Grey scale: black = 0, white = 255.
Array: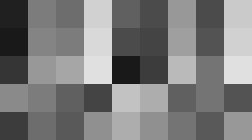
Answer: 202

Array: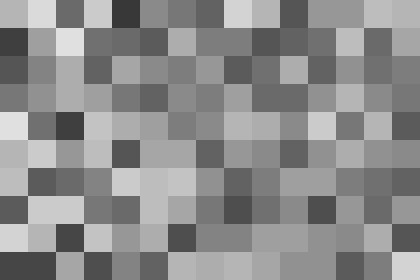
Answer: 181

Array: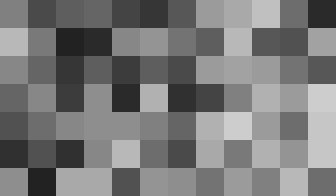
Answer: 42

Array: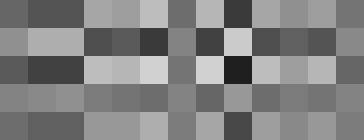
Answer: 116

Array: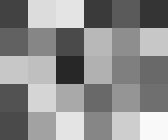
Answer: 52
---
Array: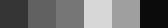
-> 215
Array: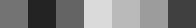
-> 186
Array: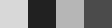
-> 33
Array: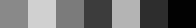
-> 180
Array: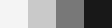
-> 201
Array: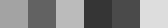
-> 53
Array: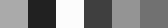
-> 63
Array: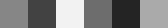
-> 109
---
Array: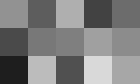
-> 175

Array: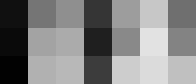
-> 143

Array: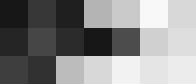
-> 31

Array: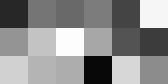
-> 105

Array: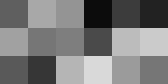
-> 148

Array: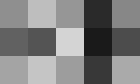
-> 150
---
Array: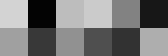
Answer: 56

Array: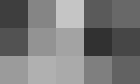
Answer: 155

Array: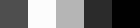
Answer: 78

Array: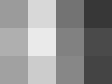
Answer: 74

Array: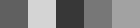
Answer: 96

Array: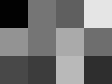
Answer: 110

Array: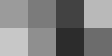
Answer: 185
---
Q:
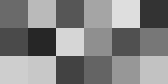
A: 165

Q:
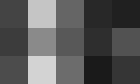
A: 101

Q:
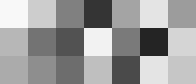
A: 164

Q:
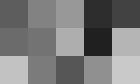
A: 152

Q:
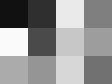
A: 47

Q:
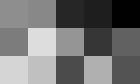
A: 38

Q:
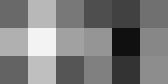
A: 78
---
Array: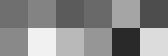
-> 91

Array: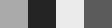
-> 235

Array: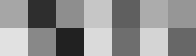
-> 142

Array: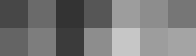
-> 51

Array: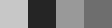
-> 153

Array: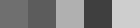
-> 176

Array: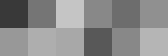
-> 197

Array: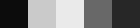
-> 234

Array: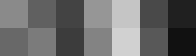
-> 67
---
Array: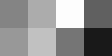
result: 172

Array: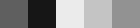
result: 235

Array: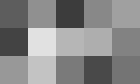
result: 60

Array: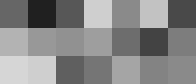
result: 138

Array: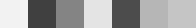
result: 76

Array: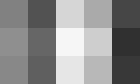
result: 214

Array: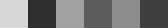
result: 92

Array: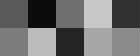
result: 111
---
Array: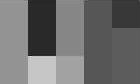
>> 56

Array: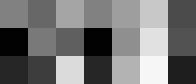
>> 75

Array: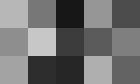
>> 76

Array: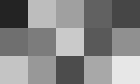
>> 70

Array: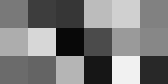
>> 129

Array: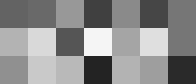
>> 118

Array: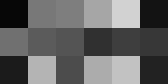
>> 19

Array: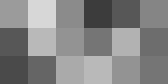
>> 133

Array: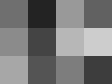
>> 97
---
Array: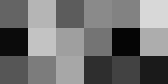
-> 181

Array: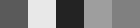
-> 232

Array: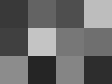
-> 99

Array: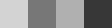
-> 119

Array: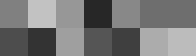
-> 194

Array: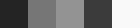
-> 118

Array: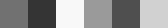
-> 52

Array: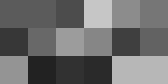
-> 91

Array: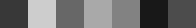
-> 205

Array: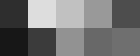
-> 221
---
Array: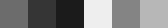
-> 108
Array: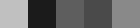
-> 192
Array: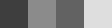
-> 62
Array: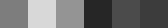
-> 125
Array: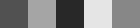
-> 81
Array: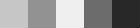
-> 198
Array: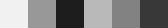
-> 241
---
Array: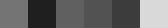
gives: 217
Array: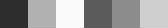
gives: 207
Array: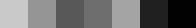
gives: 2
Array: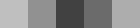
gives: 173
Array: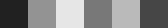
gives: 70
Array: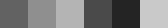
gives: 201
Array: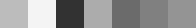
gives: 148
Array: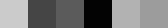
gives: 156
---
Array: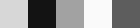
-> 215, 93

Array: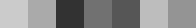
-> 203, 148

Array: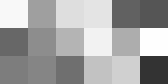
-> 248, 51

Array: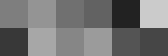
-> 126, 70

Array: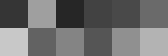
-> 53, 179

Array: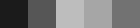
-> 27, 114

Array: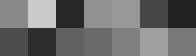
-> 136, 120
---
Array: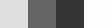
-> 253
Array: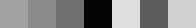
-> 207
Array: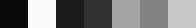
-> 199
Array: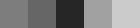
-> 203
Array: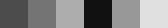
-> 224
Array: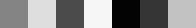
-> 194
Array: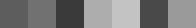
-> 154
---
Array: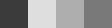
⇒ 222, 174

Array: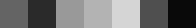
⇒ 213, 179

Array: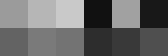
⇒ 201, 182

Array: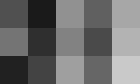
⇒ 201, 179

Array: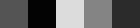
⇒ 220, 132

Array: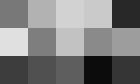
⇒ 224, 210
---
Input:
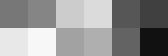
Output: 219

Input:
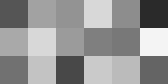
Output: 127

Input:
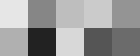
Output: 190

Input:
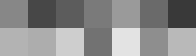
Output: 154

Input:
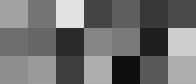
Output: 122

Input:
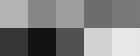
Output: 158
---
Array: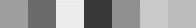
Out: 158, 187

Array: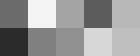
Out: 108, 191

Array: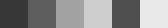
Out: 55, 233

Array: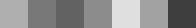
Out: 175, 62

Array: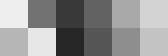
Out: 238, 196

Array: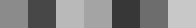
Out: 139, 200
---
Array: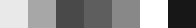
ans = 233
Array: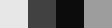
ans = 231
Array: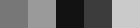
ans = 119
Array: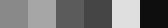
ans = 137
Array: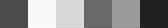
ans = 75
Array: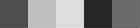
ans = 77
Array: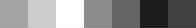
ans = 164
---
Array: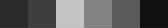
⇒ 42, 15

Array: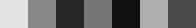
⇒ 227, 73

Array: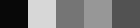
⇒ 8, 82

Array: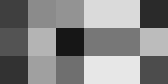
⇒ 63, 76

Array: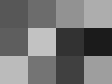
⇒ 87, 158

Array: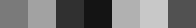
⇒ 122, 81

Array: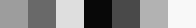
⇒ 157, 248

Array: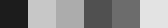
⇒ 28, 227
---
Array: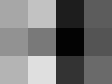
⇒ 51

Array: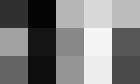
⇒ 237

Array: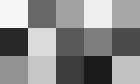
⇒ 26

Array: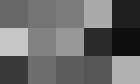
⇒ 85

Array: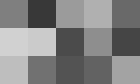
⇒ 98

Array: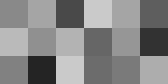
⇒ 122
